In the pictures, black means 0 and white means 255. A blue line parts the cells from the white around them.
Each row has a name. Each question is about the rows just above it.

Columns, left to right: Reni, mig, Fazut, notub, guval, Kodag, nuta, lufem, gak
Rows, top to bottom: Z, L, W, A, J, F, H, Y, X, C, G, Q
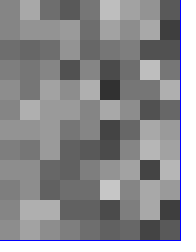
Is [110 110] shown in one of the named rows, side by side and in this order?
yes
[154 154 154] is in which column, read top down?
Fazut
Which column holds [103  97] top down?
Fazut
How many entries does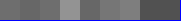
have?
9
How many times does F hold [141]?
1

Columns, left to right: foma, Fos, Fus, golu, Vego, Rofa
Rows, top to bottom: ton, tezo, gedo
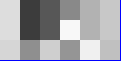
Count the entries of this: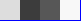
4
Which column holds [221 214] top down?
foma
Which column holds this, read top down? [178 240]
Vego

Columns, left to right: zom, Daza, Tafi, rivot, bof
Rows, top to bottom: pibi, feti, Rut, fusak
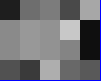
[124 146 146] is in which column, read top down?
Tafi

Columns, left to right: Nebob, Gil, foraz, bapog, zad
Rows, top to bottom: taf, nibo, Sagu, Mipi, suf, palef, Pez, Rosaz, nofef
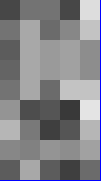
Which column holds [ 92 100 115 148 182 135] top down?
Nebob
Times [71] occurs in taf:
2

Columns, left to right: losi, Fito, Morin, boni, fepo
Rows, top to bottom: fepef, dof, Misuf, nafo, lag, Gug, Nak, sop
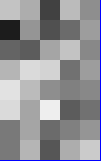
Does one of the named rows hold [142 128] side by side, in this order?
yes
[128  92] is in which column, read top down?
boni
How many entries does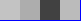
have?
4

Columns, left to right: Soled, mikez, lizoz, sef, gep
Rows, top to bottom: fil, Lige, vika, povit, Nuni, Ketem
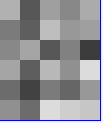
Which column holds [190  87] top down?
lizoz
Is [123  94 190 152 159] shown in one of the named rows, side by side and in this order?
yes
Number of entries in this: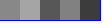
5
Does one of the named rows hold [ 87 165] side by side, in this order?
no
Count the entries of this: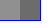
2
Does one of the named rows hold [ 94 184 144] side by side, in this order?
yes
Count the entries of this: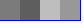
4

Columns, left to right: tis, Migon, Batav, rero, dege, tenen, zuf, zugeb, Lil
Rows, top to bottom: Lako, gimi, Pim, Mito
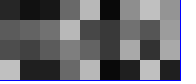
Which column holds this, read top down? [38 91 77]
tis
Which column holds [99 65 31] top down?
Migon
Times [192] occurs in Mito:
2
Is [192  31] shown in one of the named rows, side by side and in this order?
yes
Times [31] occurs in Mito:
4
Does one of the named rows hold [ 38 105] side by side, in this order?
no
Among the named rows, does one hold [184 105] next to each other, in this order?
no

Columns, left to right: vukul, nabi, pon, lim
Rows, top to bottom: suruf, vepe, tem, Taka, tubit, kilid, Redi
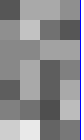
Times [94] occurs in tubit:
2
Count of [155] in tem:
0
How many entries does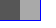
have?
2
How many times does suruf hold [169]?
2
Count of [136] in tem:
2
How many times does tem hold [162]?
2

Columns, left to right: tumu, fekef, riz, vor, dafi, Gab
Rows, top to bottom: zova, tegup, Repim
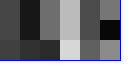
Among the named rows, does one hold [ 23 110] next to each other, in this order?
yes
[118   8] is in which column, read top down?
Gab
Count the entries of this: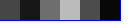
6
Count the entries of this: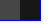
2
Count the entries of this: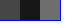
3
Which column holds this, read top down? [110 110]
riz

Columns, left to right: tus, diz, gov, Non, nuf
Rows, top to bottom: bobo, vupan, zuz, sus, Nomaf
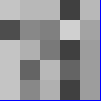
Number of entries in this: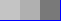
3
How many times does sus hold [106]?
0
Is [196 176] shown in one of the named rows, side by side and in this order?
yes
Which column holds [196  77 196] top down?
tus
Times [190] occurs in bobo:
0
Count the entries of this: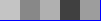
5
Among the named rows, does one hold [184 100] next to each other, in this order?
yes

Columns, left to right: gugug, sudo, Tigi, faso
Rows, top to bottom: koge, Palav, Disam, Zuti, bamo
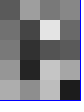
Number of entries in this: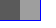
2
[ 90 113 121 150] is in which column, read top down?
gugug
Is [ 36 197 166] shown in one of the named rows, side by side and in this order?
yes
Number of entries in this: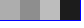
4

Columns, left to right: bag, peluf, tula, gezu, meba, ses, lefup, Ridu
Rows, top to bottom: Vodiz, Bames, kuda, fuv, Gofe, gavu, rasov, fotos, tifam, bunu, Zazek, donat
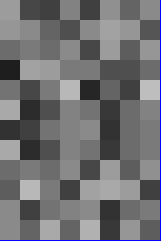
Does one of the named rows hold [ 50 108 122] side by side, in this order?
yes
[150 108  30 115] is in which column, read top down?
bag
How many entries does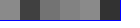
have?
6
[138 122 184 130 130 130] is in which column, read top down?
gezu

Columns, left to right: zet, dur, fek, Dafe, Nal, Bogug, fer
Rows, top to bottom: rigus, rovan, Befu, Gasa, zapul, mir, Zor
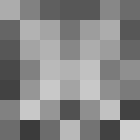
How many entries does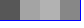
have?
4
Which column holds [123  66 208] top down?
fer
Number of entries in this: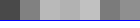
7
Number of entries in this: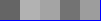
5

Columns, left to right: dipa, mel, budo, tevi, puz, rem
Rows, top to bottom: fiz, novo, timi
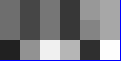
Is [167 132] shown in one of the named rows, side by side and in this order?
no
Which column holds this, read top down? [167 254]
rem
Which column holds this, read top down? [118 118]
budo

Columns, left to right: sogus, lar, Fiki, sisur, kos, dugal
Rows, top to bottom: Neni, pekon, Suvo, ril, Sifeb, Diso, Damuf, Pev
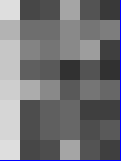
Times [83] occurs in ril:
1
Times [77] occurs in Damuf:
2
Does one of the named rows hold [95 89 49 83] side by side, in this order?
yes
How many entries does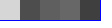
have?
5
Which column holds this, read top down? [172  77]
lar

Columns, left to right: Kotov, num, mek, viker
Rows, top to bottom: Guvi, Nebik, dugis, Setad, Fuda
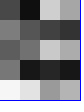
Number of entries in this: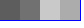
4
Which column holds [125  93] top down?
Kotov
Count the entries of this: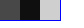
3
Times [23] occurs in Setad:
2

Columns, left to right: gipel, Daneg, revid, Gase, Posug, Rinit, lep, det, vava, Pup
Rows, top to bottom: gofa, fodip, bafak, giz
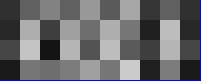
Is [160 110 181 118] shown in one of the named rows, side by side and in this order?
no
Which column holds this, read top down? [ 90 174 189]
Rinit

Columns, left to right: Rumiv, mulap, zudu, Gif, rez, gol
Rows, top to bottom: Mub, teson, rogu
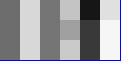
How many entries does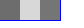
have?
3
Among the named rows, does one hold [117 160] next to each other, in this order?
yes

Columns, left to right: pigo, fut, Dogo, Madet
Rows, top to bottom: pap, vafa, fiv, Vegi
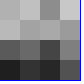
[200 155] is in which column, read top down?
Madet
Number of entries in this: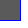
1
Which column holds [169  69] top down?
Dogo

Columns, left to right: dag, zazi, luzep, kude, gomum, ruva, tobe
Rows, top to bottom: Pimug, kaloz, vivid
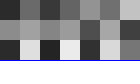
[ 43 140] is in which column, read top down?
dag
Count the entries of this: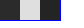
3
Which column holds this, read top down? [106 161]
zazi
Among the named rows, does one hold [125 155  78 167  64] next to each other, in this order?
no
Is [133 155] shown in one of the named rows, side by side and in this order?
yes
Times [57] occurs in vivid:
0
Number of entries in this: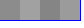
4

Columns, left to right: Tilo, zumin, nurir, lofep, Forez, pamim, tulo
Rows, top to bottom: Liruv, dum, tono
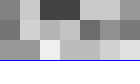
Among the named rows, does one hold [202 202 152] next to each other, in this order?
yes
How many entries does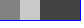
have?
4
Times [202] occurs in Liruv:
3
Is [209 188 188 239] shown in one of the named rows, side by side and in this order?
no
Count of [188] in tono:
2

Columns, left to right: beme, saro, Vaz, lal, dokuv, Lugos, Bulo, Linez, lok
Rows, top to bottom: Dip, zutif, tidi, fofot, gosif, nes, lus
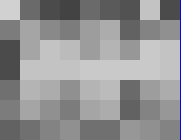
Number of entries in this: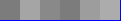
6
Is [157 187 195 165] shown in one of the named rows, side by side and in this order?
no
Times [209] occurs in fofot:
0
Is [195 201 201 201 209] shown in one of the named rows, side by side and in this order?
no
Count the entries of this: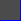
1

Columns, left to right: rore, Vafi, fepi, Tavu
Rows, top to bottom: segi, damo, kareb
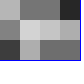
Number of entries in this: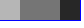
4
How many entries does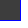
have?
1
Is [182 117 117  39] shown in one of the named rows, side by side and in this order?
yes
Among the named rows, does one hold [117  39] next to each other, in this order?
yes
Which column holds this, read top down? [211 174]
Vafi
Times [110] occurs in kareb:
2
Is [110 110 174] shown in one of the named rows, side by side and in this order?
no

